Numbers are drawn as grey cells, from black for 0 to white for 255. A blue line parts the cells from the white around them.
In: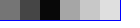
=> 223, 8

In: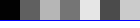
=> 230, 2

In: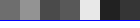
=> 232, 33

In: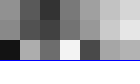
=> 243, 19

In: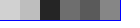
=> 209, 37

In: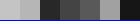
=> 196, 22
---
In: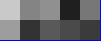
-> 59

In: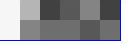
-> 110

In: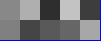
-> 167

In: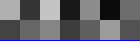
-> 82

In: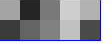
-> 74

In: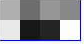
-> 253

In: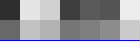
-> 202

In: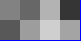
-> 164
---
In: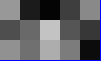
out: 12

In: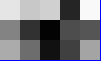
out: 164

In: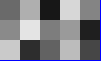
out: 70

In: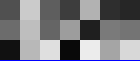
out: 216

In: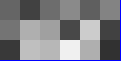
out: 49

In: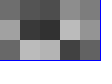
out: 98

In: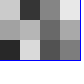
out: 125

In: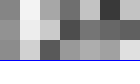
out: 224

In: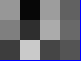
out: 84
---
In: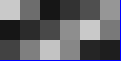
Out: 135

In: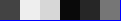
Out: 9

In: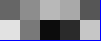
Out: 12

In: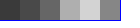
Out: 175

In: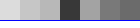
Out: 163

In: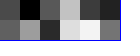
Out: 222

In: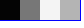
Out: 119

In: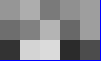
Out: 219

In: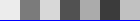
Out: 171
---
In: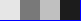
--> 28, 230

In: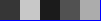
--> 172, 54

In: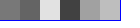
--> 190, 120

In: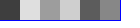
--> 135, 62

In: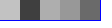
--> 106, 194

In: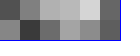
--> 102, 134
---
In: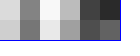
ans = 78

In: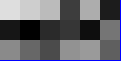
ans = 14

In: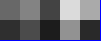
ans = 146

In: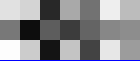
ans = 135

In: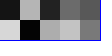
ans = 195

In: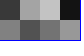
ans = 115

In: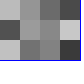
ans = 136

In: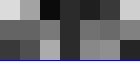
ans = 106

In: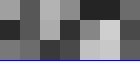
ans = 207
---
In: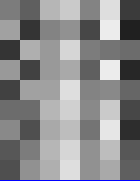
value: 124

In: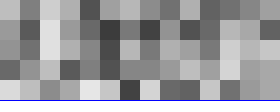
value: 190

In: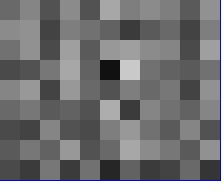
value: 105

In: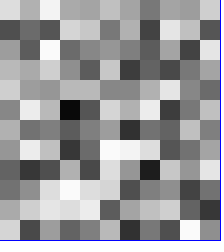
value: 221

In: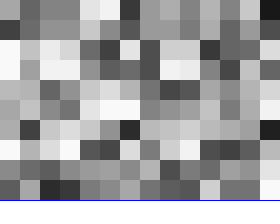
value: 167

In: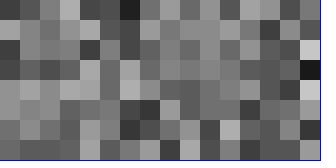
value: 63
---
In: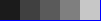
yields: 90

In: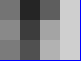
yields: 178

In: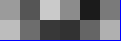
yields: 56

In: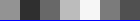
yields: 104

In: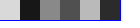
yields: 137

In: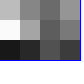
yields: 81

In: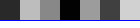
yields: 136
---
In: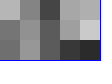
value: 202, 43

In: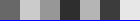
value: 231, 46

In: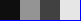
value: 230, 14

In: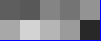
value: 211, 40

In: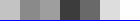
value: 254, 60

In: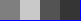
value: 201, 53
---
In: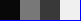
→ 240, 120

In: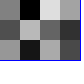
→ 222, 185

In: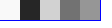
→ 249, 210

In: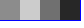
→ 204, 140

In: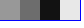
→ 232, 152

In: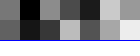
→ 237, 202
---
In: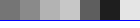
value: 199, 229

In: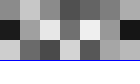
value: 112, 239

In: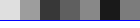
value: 95, 223

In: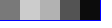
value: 178, 204

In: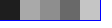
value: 142, 197

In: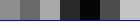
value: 41, 196

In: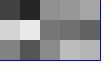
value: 117, 233

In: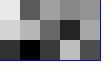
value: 104, 233

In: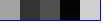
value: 80, 207
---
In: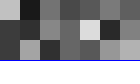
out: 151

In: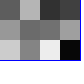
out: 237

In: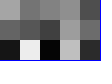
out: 191

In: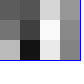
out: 234

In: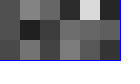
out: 87

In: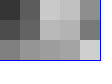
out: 164

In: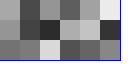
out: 101
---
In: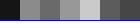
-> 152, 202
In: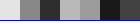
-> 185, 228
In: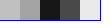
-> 23, 234
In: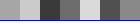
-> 109, 218
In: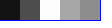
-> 253, 253
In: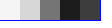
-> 117, 245
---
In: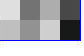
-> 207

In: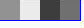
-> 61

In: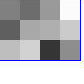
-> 53

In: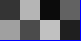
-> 193

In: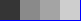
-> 164

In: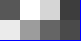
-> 101

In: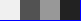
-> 152
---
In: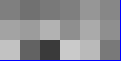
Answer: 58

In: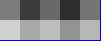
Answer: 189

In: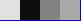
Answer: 131

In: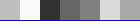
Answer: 49

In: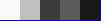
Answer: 60

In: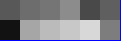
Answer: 187

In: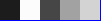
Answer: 70

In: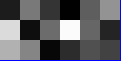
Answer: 7

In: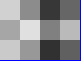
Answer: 49

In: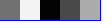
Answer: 3
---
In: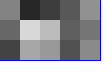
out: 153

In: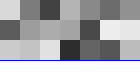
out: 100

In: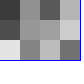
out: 132

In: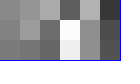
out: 239

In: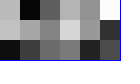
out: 123

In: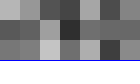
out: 174
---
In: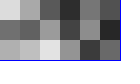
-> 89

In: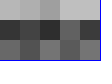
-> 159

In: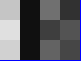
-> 112

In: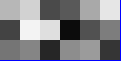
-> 74

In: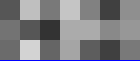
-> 121

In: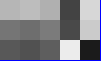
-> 176

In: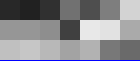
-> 48

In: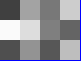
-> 120

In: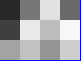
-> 225

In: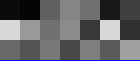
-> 97
